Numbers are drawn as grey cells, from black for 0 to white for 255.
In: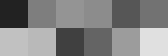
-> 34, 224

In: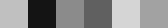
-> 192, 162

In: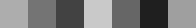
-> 173, 159

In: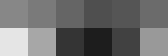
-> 135, 153

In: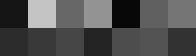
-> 21, 50

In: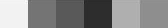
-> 242, 142

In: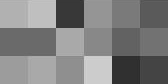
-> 177, 68

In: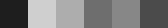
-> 30, 75

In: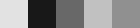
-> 226, 144

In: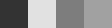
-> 51, 161
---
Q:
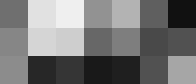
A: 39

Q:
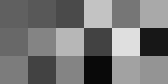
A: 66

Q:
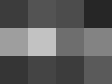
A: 68

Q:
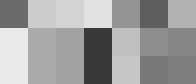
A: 170

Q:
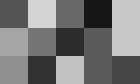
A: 50

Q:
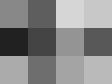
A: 110
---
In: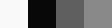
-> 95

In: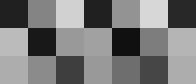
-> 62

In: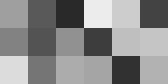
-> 172

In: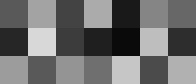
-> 148

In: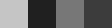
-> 119

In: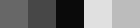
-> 10

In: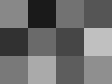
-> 93
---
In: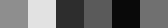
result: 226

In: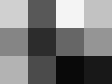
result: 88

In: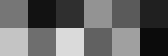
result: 18

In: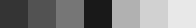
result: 82

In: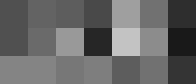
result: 99

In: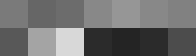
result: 102

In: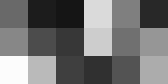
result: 28
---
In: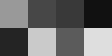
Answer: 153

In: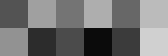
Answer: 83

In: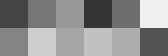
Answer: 69

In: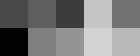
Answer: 73

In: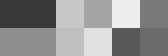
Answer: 57

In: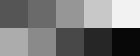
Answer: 85

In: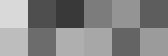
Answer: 217

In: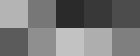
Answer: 180
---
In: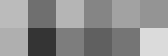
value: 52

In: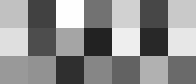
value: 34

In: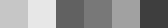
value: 62

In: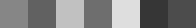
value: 54

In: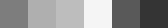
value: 52

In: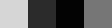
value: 3
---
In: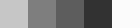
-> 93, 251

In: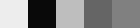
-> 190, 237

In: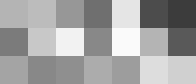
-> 136, 250

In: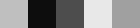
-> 77, 232

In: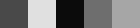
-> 11, 224

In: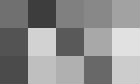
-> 89, 225
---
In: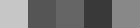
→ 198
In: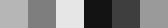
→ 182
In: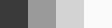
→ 58
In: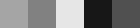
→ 165
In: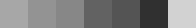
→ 167
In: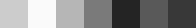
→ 204
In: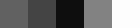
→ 97
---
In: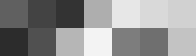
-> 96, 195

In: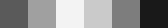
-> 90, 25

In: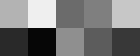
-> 179, 56

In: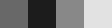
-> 104, 226

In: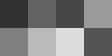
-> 49, 84

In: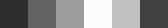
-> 44, 65
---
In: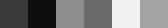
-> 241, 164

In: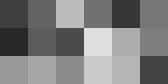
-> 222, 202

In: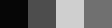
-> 207, 112

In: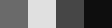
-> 224, 106

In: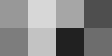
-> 215, 195

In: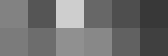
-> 206, 144

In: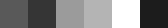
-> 255, 180

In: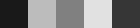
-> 225, 188

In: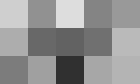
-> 221, 207

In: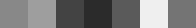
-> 239, 158
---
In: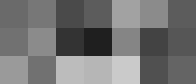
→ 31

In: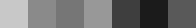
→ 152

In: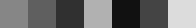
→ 177

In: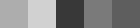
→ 56

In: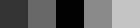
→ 2

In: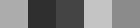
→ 68

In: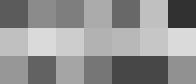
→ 178
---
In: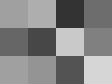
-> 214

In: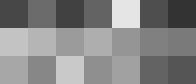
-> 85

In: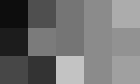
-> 160

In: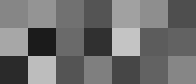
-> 134

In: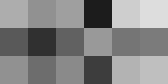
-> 191

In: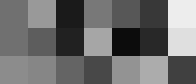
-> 64

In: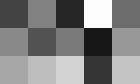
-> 196

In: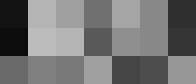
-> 151

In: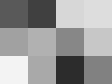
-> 129

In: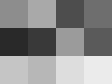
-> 235
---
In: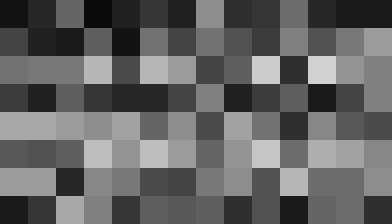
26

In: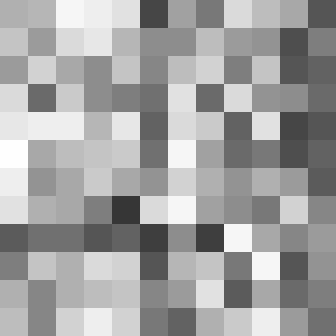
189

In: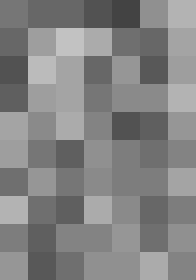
150

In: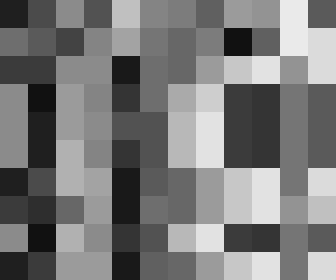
31

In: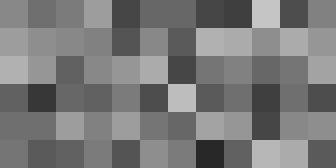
117
